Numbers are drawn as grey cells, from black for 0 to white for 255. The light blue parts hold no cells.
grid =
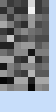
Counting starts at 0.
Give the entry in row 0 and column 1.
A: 58
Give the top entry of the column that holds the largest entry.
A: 213
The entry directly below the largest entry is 154
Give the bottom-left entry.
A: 154
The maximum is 241
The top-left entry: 113
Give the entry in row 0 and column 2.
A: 74
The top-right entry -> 89
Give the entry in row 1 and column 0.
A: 46
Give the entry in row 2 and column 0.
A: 126
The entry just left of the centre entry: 138
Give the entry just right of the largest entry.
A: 58
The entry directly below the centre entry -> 138
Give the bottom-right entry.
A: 126
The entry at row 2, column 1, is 58
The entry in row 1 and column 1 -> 101

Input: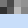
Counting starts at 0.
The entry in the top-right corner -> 146
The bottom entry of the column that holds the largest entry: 187
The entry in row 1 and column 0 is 48

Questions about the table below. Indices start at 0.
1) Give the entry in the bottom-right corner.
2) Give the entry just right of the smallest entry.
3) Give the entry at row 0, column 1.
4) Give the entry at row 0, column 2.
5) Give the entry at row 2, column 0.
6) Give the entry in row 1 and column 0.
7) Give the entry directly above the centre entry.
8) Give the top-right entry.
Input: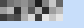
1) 228
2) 131
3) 116
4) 131
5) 59
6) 158
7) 116
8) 102

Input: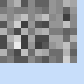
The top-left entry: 98
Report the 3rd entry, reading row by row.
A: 178
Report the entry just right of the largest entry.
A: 62
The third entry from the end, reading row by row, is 110
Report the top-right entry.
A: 165
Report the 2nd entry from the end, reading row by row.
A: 207
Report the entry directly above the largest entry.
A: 207
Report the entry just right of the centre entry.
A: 178
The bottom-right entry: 125
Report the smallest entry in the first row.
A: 86
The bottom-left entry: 110
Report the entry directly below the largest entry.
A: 74
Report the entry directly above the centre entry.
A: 86
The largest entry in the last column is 178
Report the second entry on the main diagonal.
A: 137
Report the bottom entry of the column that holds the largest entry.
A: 86
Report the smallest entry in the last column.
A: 98
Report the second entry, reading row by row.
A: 149

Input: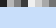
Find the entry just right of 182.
129
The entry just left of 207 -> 239

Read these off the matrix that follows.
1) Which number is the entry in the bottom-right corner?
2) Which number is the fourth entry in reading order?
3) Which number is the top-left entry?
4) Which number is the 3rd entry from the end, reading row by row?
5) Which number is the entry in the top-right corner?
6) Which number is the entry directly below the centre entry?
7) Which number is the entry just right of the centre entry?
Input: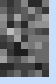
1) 53
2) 133
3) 79
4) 93
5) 119
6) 133
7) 119
